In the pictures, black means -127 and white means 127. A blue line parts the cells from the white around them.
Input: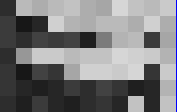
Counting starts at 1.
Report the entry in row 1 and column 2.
58
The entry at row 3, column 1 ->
-68
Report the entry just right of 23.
74
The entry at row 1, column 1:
-82
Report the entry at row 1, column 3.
45
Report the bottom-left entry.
-82
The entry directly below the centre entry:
80
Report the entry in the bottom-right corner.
66
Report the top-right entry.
74
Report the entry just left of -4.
-96
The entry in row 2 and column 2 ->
-104
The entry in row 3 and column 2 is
-82
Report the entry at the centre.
66
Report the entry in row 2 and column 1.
-68

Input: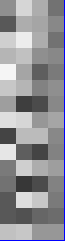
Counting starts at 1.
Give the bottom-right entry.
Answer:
23
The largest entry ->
117
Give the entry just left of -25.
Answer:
-46
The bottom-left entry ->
65
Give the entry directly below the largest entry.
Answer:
71
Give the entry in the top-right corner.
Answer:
-13
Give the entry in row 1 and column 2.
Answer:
86
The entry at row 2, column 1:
-39
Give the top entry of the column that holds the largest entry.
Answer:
15
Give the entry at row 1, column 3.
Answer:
45
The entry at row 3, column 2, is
109
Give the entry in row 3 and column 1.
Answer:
79
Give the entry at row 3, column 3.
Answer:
45
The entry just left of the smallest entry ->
-13
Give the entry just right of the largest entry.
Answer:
37
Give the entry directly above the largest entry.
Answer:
53

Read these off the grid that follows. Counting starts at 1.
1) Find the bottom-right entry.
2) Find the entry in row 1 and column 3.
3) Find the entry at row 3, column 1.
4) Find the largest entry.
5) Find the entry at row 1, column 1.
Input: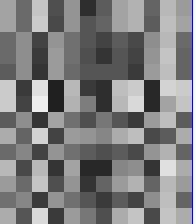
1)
43
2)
68
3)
-22
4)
109
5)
35

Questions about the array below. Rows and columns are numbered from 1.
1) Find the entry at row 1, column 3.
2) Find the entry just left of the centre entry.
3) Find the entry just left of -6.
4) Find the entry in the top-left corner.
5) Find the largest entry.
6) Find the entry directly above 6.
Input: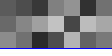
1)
-71
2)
32
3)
-28
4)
-36
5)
66
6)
-50

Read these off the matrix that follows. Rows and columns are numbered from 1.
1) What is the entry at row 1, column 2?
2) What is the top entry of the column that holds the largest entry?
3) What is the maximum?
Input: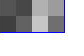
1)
-56
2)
49
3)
70

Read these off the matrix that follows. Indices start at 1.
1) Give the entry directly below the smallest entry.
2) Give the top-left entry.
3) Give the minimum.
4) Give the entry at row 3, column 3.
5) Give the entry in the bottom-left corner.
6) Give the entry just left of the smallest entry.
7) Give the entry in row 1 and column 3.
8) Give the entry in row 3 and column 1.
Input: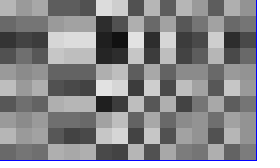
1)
-82
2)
54
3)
-110
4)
-67
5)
-22
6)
-96
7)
40
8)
-75

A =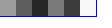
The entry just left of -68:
-5
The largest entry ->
120

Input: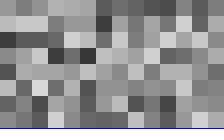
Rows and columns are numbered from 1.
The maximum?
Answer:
87
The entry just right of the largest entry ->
-17
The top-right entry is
-3
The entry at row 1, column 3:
18
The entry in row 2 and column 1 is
58
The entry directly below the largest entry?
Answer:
-51
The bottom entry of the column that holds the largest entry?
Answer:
-37
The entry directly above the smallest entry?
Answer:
58
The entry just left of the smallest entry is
-17
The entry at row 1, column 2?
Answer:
-3
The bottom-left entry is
10
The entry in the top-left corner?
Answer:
24
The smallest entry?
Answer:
-72
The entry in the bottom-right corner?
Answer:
44
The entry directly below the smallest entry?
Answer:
64
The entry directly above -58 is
10
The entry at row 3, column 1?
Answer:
-66
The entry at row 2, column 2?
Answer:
72
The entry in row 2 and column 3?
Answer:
72
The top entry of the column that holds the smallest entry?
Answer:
38
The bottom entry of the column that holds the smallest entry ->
-23

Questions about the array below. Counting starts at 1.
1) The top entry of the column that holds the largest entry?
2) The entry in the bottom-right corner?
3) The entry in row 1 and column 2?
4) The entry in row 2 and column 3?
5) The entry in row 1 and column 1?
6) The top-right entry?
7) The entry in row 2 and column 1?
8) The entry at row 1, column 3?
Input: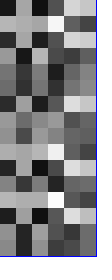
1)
-46
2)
-19
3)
38
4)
38
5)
-104
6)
70
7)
54
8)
-111

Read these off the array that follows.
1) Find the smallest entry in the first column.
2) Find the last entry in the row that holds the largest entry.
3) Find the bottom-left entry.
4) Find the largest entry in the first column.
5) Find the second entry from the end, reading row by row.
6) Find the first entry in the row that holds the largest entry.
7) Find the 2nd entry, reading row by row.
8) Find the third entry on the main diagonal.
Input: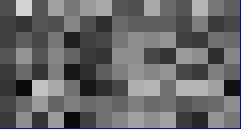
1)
-75
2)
-34
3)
-69
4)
-42
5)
19
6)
-48
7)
82
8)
-56

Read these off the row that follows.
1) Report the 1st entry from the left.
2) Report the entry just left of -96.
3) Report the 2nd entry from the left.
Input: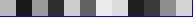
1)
56
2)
92
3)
-102

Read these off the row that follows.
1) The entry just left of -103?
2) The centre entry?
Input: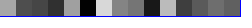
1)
-10
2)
4

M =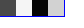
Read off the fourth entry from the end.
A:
-54
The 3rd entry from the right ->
117
